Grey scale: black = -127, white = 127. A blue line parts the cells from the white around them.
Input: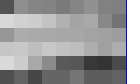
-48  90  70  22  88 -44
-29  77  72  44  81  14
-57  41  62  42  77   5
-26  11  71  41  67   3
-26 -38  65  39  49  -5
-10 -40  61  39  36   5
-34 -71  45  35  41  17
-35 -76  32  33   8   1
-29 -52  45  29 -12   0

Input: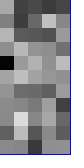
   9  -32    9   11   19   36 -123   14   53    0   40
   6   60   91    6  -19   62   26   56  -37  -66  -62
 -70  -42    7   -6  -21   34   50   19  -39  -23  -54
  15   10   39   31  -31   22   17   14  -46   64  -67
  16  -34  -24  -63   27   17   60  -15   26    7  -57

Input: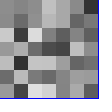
 26 -19  61  25  74  11  13
-58  58 -78  45 -66 -20   5
 96  -5  68 -19  92  16  13
 82 -21  67 -51   0  55  64
  4   5  30 -58 -33  40  40
 42  30 -26  63   4 -26  10
-34  27 -15  13 -32  -7 -77

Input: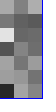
-87  30  35 -44  99  -7  41
 36  23  -9   4 -24 -30   1
  5 -12  28 -17 -20 -37  46

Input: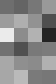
 39  40 -14 107  28 -17
 58  15 -47  12  47 -27
 -5  11  -6  50  18  -8
 -8  49  -3 -92 -48  25

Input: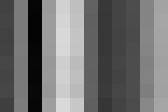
 -64  -57  -59  -57  -61  -62  -59  -61
  -3   -5   -5   -5   -3   -4   -4   -4
-120 -119 -121 -120 -122 -123 -123 -122
  30   23   25   24   27   28   28   26
  89   76   80   78   87   88   84   81
  71   57   62   59   67   68   65   63
 -31  -29  -30  -29  -30  -30  -31  -29
 -73  -68  -70  -70  -72  -72  -72  -71
 -60  -57  -60  -58  -60  -60  -59  -59
 -52  -50  -50  -50  -51  -53  -51  -50
   7   -1    2    1    5    6    4    4
  37   33   34   33   35   36   37   35

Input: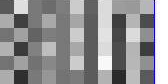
 44 -12  49 -12  43 -38
-80  33 -68  33 -63  95
 -6 -13   1 -28  -6  -6
 22   8  62  -1  41 -19
-12  -7  -7  -7  -7  -2
 -4  76  40  76  38  76
-35 -35 -35 -35 -35 -29
 50 120  91  98  91  91
-84 -50 -50 -57 -65  28
 61  55  53  91  53  25
-37  16 -66  15 -51  54
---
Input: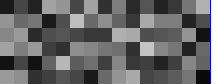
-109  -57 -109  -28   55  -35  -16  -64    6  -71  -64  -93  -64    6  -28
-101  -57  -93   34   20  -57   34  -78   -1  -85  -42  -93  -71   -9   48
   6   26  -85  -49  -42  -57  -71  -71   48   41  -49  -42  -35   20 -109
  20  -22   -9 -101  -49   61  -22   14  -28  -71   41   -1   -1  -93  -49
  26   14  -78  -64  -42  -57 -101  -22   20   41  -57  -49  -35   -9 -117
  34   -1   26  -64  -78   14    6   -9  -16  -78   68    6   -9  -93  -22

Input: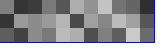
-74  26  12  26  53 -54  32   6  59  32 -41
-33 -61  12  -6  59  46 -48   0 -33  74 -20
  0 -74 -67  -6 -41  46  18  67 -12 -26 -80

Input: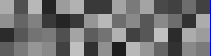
-84 -40 -12  -5 -47  36 -34 -12  50 -62 -40  64 -84  44  28
-34  -5  22   9 -62  64 -78  16 -98  56  22 -26 -78   9  -5
 16 -26   1 -70 -90 -70  22  56 -18   9 -40   9 -18 -78  44
 44 -47  56 -90  28  50 -70 -70  36  -5  36 -54 -62 -18 -62

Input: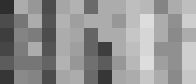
-81  44  23 -51  38  50 -21  44  44  62  56   4  44  62
-73  10   4 -51  38  44 -21 -73  38  44  70  44  10  70
-65   4  -3 -51  44  38 -27  44  44  70  86  44  10  44
-57  -3  44 -43  44  31 -27 -65  44  62  86  16  16  78
-51  -9  44 -43  50  31  44  44  23  62  93  44  16  78
-35  -9  -9 -27  50  23 -15 -35  23  56  93  31  16  78

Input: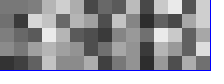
-76 -63 -30  67  11  11  45 -63  -7  19 -82  25 -49  45 -15
-15 -69  87  67 -23  53  32 -49  67   5 -82 -30 -55  39  79
 -7  -7  -1  53  79  45 -55 -23 -37  59 -55  73 106 -43  79
 -1 -23 -37 106  53 -37 -49 -69   5  25 -15 106  73 -30  39
 11  -7  32  53  32  19 -49 -15  39  19 -69  53  25 -30  94

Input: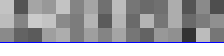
 10 -28 -36  31  45  -3  31   4  37  -9 -28  24  16 -76  60  -9
 60   4  75  67  10  -3  52 -36  52 -21  52  -9  45 -21  -3  16
 67 -43  37  24  67   4  37 -15  60  -9 -21 -15  45 -43  10 -49

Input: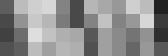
-62 -18  94  66  47  40 -39  32  10 -11  18 -81
-54  18  72  54  -4 -54   3  66   3  24  87 -68
-46 -33  60  32  54  47 -46  32  10 -25  24 -39
-33  60  79  87   3 -54  54  40  24  79  60 -94

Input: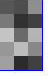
-41 -49  15
 -6 -77 -63
 23  60   8
 31 -84 -63
 68 -21  52

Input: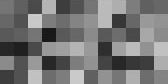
 -88  -95  -53   25   32   52   25  -80   32   58   18   65
 -66  -45   65  -18   -2   73  -31   18  -10   46  -18    4
 -38  -31  -10 -102  -38  -24   11  -38  -18  -53   40   11
 -24  -45   73   -2  -18    4   18   58  -72  -24   25   18
 -10  -31  -53   52  -66  -45  -10   58   46   -2  -31  -24
  11  -45   25  -88  -60   -2   18  -60  -88  -72  -66   46
